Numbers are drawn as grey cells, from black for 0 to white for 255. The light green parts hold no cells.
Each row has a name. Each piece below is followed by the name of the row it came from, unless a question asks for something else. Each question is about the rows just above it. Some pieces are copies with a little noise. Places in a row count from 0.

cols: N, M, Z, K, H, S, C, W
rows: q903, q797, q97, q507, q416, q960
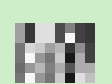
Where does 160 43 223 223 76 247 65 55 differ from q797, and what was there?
1, 55
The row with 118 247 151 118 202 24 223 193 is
q960

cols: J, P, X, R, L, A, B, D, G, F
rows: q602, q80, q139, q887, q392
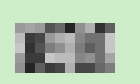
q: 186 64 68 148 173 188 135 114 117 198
q80
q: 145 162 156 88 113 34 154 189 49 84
q602
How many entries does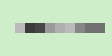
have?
9
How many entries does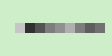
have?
9

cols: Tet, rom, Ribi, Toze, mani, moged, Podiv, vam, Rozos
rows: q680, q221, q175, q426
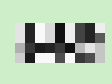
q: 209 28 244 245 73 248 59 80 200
q426
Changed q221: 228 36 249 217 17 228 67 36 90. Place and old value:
5, 238
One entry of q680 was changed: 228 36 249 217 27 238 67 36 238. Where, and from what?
4, 17
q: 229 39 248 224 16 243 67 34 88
q221
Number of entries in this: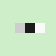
3

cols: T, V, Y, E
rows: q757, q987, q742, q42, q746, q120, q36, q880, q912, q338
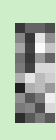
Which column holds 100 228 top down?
Y
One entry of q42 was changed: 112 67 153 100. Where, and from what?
1, 56
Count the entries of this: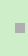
1
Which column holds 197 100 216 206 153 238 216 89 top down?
E
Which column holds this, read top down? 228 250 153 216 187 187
Y
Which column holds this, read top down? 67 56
V

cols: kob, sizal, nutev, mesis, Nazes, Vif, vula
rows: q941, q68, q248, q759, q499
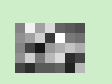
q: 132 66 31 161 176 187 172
q248
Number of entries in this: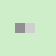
2
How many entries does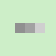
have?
3
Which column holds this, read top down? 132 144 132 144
kob
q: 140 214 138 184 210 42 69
q759

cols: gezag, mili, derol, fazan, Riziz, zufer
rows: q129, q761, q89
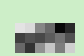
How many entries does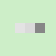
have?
3
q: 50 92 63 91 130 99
q761

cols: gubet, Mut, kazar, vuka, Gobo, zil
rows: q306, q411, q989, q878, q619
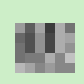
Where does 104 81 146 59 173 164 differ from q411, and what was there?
3, 70
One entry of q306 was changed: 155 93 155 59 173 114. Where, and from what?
2, 164
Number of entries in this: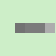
4
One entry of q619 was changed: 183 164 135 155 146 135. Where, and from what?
4, 135
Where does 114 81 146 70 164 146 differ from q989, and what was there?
4, 173

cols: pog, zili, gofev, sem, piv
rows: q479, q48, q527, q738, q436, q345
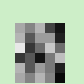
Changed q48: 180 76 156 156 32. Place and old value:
1, 88
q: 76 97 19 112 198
q738
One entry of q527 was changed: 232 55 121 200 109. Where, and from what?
2, 109
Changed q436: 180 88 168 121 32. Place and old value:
2, 156

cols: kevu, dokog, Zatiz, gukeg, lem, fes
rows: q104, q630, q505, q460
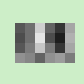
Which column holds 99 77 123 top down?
gukeg
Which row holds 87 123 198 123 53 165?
q505
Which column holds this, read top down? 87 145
kevu

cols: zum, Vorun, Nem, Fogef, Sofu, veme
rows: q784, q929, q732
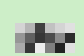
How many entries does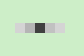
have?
5
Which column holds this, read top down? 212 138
Sofu
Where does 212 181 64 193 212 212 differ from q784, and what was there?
5, 224
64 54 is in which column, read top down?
Nem
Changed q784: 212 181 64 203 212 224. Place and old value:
3, 193
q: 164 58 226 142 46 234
q732
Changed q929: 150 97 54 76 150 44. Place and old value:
4, 138

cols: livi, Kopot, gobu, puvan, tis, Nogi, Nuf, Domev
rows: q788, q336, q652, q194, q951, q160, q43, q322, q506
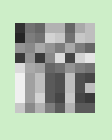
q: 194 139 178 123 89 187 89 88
q506
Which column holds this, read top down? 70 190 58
Domev

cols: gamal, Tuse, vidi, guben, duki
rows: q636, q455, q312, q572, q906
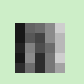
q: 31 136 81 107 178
q312
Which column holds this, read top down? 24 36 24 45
gamal
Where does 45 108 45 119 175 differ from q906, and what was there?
4, 163
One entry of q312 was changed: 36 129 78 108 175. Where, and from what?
4, 184

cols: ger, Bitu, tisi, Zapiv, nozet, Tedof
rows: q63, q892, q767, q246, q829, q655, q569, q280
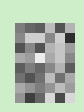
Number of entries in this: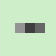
3
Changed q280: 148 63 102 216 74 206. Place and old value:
5, 216

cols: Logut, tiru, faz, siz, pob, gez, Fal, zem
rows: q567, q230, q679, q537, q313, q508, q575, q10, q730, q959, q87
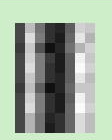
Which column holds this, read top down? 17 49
siz
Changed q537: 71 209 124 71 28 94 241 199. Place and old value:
3, 59

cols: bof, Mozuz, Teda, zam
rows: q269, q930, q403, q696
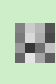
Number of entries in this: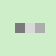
3
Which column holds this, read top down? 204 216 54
Mozuz
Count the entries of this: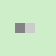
2

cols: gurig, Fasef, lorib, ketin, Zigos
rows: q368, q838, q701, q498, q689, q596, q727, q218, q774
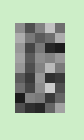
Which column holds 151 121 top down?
Zigos
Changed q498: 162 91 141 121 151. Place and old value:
3, 130
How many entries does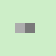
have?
2

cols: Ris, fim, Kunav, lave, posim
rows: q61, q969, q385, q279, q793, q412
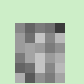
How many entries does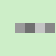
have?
4
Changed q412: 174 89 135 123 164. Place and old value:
2, 144
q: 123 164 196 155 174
q279
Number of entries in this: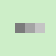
3

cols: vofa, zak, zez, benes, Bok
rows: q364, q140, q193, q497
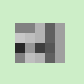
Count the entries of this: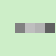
4
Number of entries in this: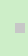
1
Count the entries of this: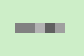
5
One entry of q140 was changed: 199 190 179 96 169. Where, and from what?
4, 159
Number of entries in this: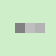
3
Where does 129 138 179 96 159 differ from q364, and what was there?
1, 129
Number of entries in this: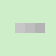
3

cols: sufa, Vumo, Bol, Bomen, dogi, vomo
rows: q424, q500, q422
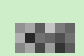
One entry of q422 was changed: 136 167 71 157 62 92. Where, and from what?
4, 52
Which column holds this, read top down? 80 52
dogi
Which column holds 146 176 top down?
sufa

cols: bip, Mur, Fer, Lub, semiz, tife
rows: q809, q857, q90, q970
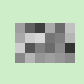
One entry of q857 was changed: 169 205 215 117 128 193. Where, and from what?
5, 181
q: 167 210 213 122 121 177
q857
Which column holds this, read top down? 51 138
tife
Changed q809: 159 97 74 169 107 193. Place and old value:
2, 63

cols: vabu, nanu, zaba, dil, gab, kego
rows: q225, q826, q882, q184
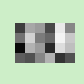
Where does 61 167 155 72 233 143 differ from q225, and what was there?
5, 134
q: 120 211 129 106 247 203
q826

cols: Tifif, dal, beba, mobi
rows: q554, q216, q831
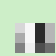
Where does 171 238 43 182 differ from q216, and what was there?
1, 247
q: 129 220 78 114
q831
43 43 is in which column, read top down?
beba
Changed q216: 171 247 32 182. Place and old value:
2, 43

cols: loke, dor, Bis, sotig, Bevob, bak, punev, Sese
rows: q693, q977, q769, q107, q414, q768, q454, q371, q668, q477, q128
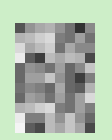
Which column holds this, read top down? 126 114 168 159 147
Bevob
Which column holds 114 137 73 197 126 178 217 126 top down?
Sese
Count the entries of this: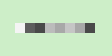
8

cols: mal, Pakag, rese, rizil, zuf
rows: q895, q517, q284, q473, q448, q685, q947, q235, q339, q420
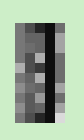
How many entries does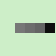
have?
4
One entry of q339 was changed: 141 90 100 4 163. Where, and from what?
3, 14
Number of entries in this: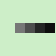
4
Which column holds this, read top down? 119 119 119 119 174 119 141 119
mal
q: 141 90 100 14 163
q339

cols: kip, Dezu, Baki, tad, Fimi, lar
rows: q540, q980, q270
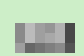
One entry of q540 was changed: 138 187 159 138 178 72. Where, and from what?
3, 149
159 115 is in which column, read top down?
Baki
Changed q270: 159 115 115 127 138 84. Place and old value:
1, 103
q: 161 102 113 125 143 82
q270
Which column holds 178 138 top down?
Fimi

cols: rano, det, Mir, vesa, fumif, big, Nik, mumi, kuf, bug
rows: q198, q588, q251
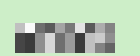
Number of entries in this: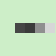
4
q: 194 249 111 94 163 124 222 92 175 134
q198
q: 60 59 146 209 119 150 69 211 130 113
q251
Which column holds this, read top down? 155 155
big
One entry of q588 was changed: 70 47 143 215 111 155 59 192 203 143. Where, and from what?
1, 59
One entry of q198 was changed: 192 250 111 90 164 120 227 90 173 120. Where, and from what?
9, 131

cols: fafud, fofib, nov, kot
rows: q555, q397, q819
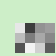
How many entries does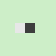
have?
2
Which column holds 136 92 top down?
kot

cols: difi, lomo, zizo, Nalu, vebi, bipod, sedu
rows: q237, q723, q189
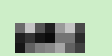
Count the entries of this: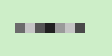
7
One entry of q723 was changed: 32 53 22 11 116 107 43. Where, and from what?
5, 116
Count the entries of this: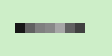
7
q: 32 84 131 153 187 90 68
q189

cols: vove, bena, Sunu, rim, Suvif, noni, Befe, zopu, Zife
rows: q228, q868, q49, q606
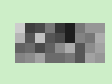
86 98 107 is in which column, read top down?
rim
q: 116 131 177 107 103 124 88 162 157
q606
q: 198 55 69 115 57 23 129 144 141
q228
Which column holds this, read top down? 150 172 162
Zife
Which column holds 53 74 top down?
Suvif
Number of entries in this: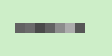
7

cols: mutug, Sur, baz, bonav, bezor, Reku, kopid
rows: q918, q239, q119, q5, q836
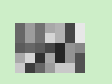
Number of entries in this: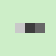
3
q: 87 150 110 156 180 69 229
q918
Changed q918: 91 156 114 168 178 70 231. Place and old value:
0, 103
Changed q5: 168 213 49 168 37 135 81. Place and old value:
5, 147

